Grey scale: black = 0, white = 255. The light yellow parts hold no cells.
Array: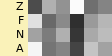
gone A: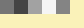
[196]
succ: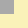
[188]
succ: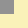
[251]
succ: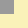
[182]

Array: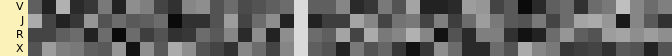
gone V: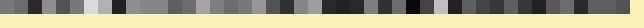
[75]
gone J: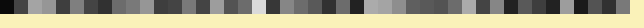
[115]
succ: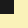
[134]
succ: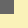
[55]

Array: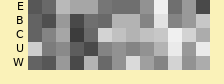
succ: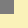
[138]
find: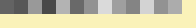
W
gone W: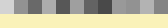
[218]
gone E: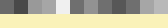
[118]
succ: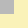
[166]
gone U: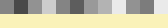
[138]
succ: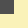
[153]

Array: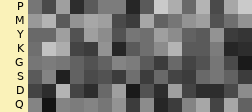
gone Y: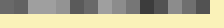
[53]
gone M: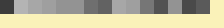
[153]

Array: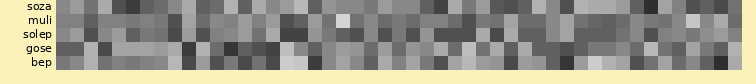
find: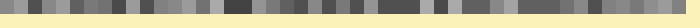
solep
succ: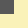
[80]
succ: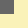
[96]
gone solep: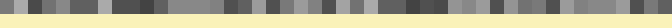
[142]

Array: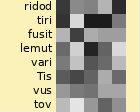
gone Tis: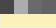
[91]
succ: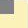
[180]
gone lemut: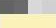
[36]
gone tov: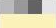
[144]

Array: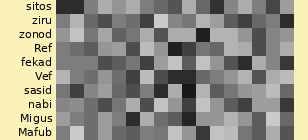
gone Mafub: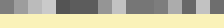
[56]
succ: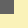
[118]
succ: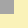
[98]
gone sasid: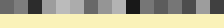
[133]
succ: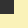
[133]
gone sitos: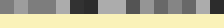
[70]
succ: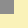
[110]

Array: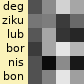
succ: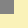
[229]
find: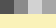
deg

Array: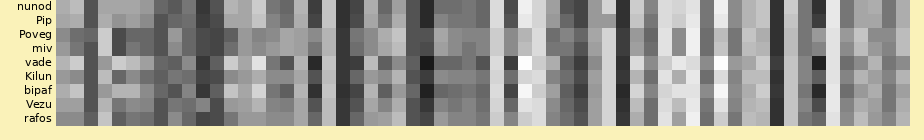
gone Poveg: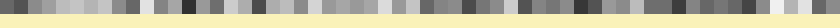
[95]
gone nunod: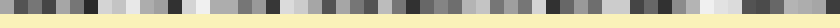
[89]
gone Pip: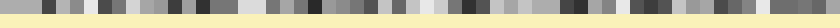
[147]
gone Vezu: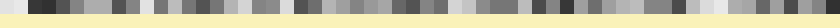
[126]

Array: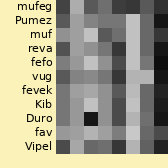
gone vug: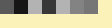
[137]
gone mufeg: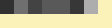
[61]
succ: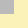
[104]
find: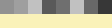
muf
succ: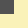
[159]

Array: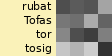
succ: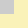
[50]
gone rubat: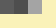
[84]
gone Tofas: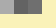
[119]
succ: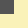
[164]
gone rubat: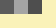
[84]
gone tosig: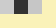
[179]

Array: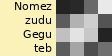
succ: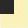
[105]
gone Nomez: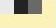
[41]
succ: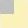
[227]

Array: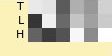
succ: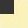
[239]
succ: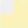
[105]

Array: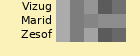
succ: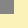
[141]
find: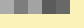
Zesof

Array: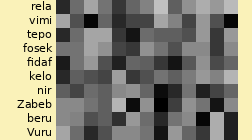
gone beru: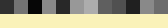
[130]
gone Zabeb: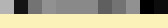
[62]
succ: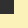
[152]
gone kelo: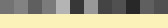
[158]
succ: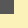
[145]
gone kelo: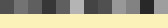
[123]
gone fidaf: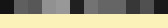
[74]

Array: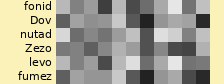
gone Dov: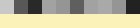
[143]
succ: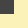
[177]

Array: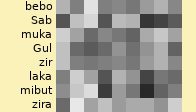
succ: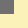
[147]
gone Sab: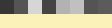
[186]

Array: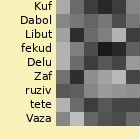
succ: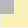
[69]
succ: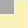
[107]

